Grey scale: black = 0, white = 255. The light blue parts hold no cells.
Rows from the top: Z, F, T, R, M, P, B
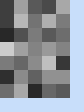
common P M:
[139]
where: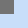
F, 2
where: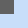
P, 2
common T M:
[123]
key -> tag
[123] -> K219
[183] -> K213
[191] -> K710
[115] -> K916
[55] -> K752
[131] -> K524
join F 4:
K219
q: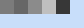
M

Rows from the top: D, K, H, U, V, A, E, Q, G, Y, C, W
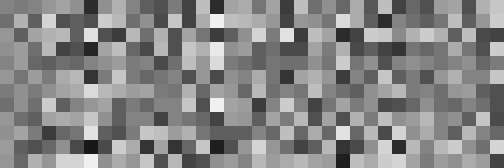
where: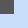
D, 26
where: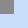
H, 28
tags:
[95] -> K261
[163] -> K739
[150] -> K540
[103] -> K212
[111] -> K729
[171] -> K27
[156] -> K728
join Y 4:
K212
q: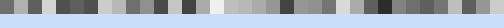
K
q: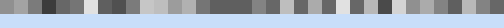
Y

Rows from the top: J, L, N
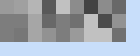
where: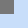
N, 1
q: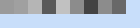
J
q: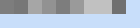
N
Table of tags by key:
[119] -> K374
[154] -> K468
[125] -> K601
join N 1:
K374

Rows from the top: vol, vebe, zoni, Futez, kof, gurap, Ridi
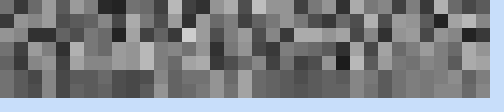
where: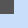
Ridi, 21
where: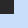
vol, 7
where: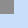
gurap, 32

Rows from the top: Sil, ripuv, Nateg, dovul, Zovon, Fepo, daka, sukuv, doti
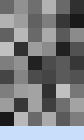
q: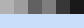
ripuv
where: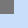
daka, 5
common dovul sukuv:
[157]
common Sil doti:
[105]

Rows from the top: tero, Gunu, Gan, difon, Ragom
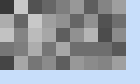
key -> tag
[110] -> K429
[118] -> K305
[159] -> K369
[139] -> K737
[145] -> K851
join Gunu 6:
K851
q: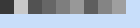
tero

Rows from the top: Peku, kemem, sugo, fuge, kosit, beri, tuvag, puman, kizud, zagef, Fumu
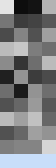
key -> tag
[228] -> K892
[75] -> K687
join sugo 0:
K687
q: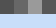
puman
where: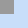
puman, 2
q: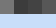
kemem
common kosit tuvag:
[110]

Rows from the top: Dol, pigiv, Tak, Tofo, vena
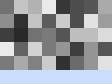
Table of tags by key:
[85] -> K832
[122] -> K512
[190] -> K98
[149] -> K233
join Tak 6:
K98
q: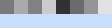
vena
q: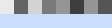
Tofo
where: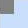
vena, 2

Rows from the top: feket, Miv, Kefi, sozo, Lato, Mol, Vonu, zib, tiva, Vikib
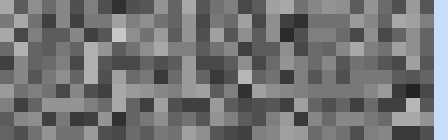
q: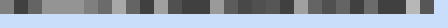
zib
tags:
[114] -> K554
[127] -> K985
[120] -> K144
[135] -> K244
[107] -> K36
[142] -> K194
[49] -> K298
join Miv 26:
K244
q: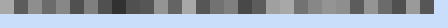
feket
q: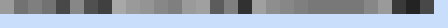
Vonu
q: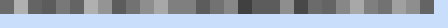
sozo

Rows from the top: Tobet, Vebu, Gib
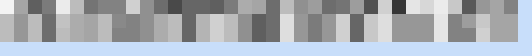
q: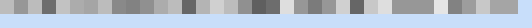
Vebu
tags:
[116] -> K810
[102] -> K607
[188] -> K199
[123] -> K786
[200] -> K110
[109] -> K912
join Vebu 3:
K912
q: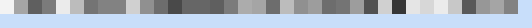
Tobet
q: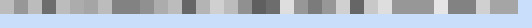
Gib
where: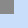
Vebu, 8
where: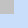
Vebu, 4

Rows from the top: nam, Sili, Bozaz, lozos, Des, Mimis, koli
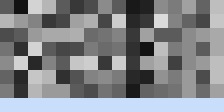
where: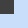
Des, 12
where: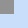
Mimis, 11
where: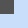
Mimis, 5

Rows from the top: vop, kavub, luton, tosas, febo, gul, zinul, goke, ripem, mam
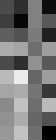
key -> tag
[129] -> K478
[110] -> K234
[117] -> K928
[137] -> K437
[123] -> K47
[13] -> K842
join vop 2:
K478
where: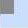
goke, 0
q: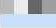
gul
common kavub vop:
[129]
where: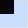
kavub, 1

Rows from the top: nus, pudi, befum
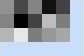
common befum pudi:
[125]
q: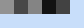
nus
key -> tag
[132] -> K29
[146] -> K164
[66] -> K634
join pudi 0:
K29
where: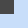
nus, 1
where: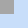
befum, 4

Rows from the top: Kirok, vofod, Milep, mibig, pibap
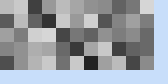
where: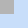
pibap, 2
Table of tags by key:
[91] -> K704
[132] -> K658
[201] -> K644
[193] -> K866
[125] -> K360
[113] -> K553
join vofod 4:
K644
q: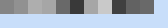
mibig
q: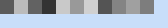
vofod
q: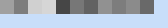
Milep

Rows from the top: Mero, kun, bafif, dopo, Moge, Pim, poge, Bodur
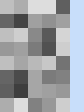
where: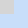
bafif, 4
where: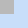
Moge, 2
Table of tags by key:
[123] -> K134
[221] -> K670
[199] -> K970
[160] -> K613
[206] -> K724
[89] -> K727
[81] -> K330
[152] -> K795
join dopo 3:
K330
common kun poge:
[160]
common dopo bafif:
[206]
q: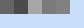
Pim
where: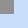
kun, 3

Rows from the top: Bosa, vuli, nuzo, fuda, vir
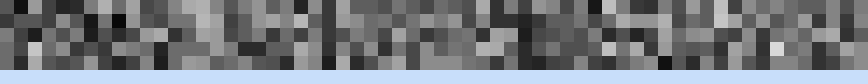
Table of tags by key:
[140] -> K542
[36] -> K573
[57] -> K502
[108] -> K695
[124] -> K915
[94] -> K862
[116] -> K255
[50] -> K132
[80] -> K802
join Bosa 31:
K695
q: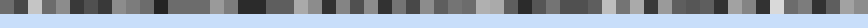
fuda
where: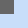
nuzo, 57

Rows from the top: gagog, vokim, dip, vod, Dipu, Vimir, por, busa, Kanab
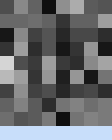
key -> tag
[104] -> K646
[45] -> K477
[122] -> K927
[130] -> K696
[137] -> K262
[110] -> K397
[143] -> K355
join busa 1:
K696
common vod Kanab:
[84]
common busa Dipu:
[45]
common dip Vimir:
[23]
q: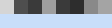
Dipu

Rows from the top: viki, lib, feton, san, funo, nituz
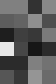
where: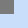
feton, 3
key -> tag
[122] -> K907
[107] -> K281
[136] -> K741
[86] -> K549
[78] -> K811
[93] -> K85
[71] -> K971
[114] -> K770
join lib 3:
K811
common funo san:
[43]
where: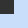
viki, 2

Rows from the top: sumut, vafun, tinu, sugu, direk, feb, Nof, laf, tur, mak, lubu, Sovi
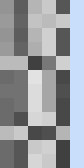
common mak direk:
[187]
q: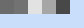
feb
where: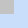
vafun, 2
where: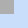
sugu, 2

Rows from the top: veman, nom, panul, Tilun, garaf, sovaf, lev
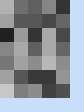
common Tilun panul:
[169]
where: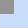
sovaf, 4

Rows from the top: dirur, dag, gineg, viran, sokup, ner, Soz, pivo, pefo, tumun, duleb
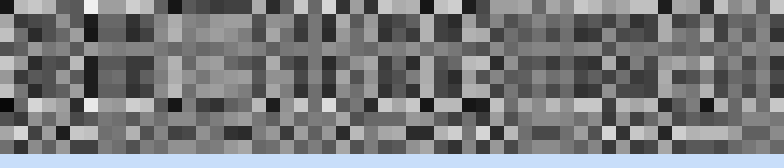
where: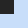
tumun, 47
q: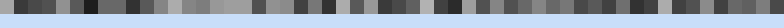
dag

